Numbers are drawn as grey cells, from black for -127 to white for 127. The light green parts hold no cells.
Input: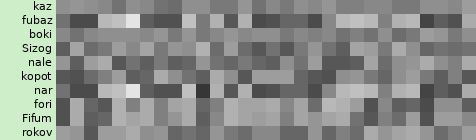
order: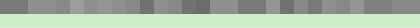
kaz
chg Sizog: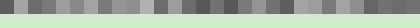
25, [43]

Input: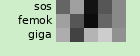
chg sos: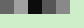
3, [-108]
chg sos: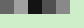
4, [-41]
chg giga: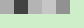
4, [77]
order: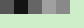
sos

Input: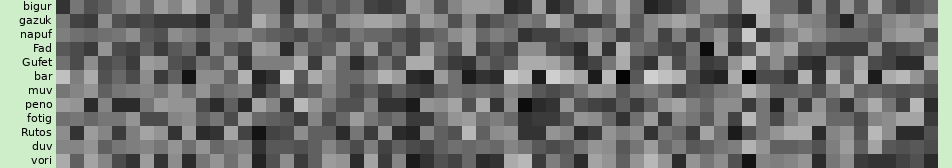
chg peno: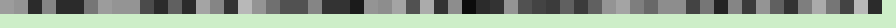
50, [-68]
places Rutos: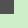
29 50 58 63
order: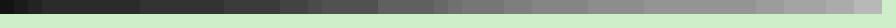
vori
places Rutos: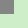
4 27 37 56
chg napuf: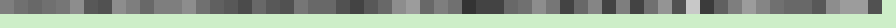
42, [-31]
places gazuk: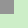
22 25 44 46 61
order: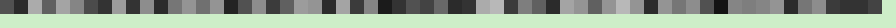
vori

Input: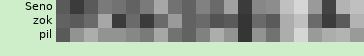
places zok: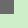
3 6 8 11 15 19
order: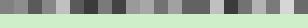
Seno
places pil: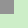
2 4 5 13 15
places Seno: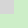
18
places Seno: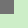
5 9

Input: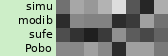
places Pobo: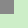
1 2 4
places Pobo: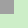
3 6 7
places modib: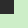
1 5
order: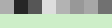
simu
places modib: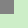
3 4

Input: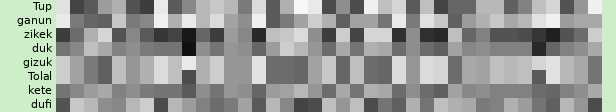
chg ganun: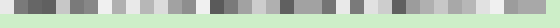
28, [71]
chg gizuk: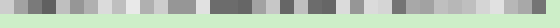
29, [-19]

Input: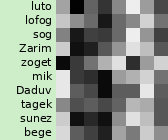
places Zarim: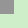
5
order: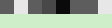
Daduv
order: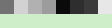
mik
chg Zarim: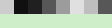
5, [21]
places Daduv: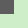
2 5 6 8
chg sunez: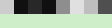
8, [-40]
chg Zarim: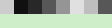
3, [-95]

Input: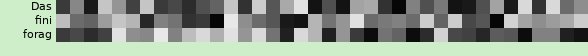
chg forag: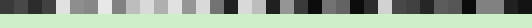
19, [53]
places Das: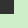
14 24 35
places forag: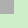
12

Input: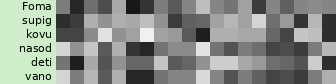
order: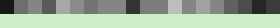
Foma
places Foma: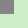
10 12 16 18 20
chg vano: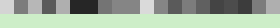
13, [-44]

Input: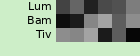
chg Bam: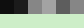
6, [13]
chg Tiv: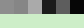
3, [35]
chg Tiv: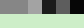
1, [13]
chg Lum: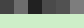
2, [-26]
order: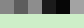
Tiv

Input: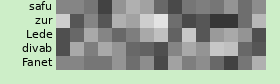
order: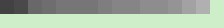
Fanet
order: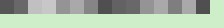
divab

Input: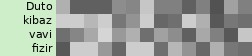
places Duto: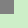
8 9 11 14
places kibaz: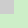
1 2 4 7 10
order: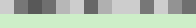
kibaz
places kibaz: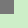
5 13

